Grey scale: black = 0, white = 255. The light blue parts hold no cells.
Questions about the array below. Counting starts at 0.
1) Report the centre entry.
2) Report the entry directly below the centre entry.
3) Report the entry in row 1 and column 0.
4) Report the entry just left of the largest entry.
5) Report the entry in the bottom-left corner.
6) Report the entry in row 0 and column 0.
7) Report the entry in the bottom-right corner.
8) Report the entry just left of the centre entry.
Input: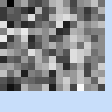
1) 178
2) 70
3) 56
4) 70
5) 70
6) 128
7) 70
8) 140

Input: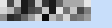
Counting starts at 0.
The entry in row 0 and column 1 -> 71
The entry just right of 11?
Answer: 185
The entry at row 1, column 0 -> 213
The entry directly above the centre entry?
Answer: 55
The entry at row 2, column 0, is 140
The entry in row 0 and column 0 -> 229
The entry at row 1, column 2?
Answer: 101
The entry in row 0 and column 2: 198
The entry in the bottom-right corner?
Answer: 154
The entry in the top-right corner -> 229
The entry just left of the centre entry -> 86
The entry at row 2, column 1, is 41
